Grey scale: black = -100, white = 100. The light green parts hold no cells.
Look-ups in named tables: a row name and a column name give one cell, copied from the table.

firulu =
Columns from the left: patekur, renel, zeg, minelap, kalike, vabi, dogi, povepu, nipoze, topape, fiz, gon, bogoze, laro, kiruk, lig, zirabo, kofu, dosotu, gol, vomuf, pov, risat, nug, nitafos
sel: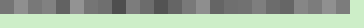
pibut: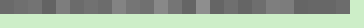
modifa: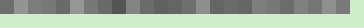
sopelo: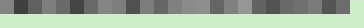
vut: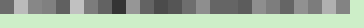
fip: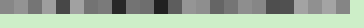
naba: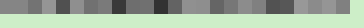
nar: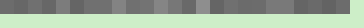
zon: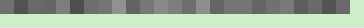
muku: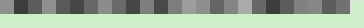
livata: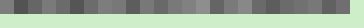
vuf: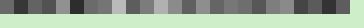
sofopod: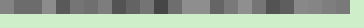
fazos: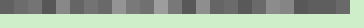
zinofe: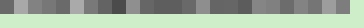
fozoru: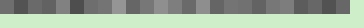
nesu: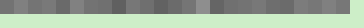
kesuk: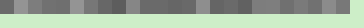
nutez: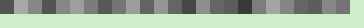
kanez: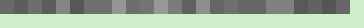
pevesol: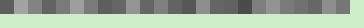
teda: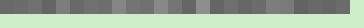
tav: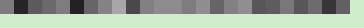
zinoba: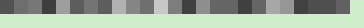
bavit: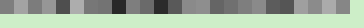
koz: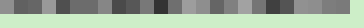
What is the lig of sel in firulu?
-21
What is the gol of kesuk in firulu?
-1
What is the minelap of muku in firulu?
13
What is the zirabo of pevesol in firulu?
-23
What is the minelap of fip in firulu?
24
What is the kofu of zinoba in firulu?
-50
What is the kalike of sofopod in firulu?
-30
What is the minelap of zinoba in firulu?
-51
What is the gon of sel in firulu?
-35
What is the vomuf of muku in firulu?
-28
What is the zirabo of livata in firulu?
-4
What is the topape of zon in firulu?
-22
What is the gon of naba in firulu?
-61
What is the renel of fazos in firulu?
-15
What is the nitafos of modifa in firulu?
-5
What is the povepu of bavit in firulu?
-10
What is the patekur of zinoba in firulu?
-36

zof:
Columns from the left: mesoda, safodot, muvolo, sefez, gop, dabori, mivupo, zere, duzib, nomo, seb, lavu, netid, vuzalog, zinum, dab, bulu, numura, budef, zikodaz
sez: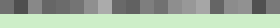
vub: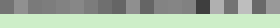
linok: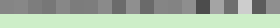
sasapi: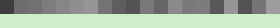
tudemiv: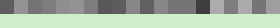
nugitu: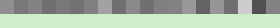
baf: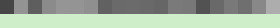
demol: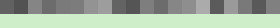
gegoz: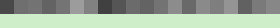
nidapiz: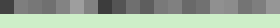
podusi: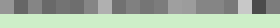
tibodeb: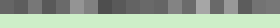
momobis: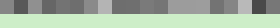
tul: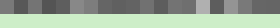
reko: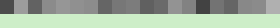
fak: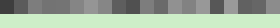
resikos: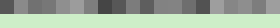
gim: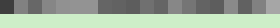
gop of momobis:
-10
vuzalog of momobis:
22
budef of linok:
-28
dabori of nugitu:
-11
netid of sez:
11
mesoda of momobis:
4
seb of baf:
-18
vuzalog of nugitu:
19
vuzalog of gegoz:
-18
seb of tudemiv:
-24
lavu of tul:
-27
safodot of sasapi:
-15
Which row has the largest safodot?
reko

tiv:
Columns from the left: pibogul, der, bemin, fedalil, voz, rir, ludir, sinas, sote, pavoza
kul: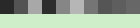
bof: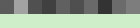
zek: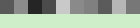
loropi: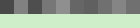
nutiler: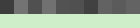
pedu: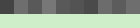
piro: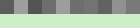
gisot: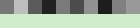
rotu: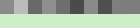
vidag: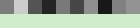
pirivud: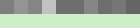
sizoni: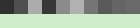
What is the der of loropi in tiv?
1
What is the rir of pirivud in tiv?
-14
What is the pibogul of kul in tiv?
-68
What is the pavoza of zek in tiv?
-7
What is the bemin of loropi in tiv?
-39
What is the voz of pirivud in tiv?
-14
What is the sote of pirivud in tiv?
-7
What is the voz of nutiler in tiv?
-36
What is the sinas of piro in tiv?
-23
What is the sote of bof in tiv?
-16
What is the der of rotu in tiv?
47
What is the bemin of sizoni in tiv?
35
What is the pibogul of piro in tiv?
-27
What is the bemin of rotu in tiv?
-18

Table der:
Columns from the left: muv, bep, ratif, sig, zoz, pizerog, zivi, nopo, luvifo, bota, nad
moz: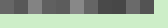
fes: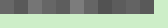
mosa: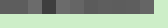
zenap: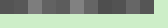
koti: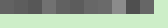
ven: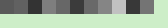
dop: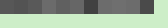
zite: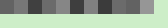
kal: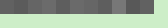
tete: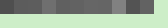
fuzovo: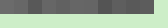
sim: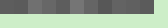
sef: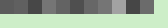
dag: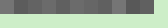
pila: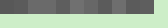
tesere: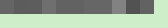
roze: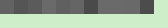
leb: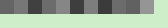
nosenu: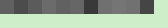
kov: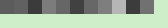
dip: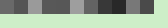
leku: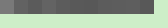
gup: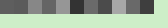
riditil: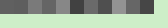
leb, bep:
-7
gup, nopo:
-41
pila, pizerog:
-12
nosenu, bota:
-11
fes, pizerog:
-3
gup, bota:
-18
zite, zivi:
0
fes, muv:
-19

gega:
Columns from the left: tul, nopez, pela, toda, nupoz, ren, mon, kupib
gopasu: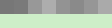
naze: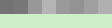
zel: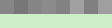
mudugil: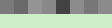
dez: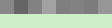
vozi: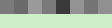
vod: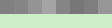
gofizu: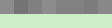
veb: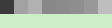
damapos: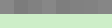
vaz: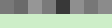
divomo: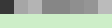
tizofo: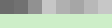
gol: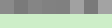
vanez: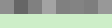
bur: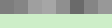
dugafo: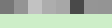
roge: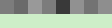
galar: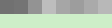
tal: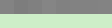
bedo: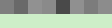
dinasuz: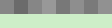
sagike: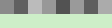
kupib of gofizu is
7
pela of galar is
15
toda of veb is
7
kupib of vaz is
9
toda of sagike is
19
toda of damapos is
6
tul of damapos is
7
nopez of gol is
-4
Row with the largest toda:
tizofo

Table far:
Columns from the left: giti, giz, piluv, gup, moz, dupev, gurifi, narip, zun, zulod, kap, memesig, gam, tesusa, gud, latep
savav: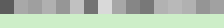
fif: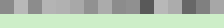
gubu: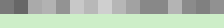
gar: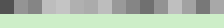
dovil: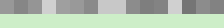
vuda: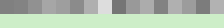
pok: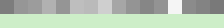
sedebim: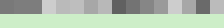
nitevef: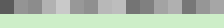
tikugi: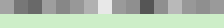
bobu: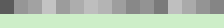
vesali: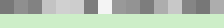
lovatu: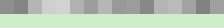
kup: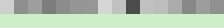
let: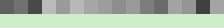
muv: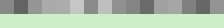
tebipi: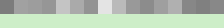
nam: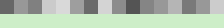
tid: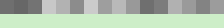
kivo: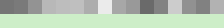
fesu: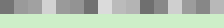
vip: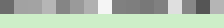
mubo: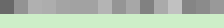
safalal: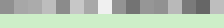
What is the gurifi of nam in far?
-17
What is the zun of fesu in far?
47
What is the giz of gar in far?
16
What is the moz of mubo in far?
29
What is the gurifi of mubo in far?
27
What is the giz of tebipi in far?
26
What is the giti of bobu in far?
-29
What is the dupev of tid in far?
10
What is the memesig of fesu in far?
7
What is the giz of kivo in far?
-4
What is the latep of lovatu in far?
25
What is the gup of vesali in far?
53
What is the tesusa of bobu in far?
33
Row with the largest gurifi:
tid

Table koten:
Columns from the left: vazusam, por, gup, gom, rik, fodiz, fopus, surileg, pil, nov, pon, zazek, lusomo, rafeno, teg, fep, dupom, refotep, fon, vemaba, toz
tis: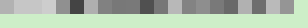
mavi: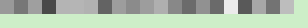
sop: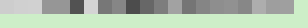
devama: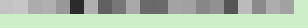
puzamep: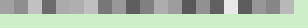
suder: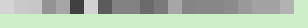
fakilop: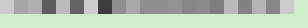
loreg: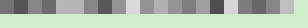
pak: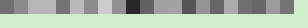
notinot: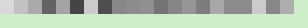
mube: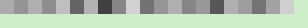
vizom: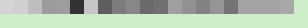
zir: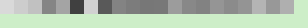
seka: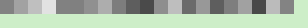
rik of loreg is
42
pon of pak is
-23
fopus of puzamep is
50
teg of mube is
19
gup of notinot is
33
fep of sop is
11
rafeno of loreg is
-2
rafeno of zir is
7
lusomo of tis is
44
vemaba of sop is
24
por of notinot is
52
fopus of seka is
13
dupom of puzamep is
82
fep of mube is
-32
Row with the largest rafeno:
devama

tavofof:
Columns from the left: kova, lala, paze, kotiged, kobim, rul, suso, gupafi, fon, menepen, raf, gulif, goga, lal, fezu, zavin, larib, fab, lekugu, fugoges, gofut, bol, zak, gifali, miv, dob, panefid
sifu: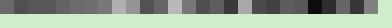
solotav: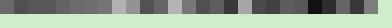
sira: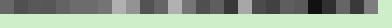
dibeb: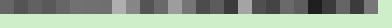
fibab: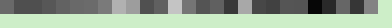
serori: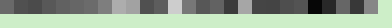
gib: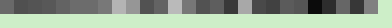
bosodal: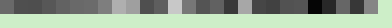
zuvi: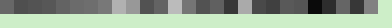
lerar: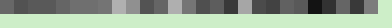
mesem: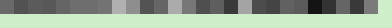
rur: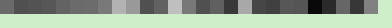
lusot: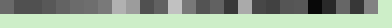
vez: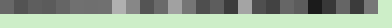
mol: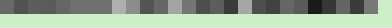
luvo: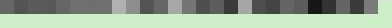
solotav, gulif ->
-21
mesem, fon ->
38
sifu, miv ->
-20
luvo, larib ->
-54
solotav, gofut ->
-27
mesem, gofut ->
-24
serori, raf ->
-37
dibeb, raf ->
-34
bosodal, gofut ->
-36
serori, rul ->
-20
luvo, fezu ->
-38
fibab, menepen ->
23
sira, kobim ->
-22
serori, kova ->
-18
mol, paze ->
-27
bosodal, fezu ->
-34
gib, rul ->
-15
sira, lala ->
-37

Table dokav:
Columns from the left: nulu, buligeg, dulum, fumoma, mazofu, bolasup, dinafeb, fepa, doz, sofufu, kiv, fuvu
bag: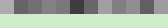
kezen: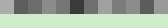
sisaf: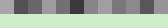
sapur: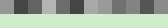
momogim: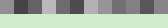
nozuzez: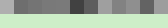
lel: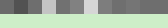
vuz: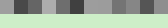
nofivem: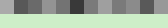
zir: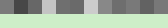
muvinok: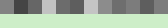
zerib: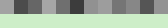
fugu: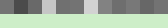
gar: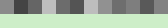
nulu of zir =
-4
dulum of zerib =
-20
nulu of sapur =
18
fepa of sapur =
20
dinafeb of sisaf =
5
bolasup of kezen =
-54
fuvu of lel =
-14
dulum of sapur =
-22
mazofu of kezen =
-8
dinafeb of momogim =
40
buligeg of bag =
-21
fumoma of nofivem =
15
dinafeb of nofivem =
-4
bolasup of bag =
-52
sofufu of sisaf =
8
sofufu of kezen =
10
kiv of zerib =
-33
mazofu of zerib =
-13

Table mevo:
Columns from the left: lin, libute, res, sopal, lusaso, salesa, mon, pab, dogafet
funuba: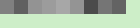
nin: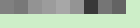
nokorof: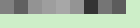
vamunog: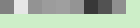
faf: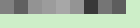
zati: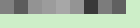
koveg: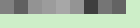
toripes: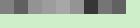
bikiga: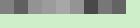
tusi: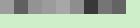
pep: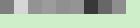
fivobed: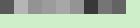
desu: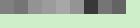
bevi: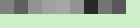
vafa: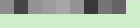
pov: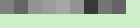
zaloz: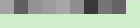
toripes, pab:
-8
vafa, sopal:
22
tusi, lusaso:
31
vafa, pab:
-8
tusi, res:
15
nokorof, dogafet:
-28
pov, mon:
-56
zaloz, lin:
28
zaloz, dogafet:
-22
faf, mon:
-56
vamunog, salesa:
16
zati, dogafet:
-25
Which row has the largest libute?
vamunog

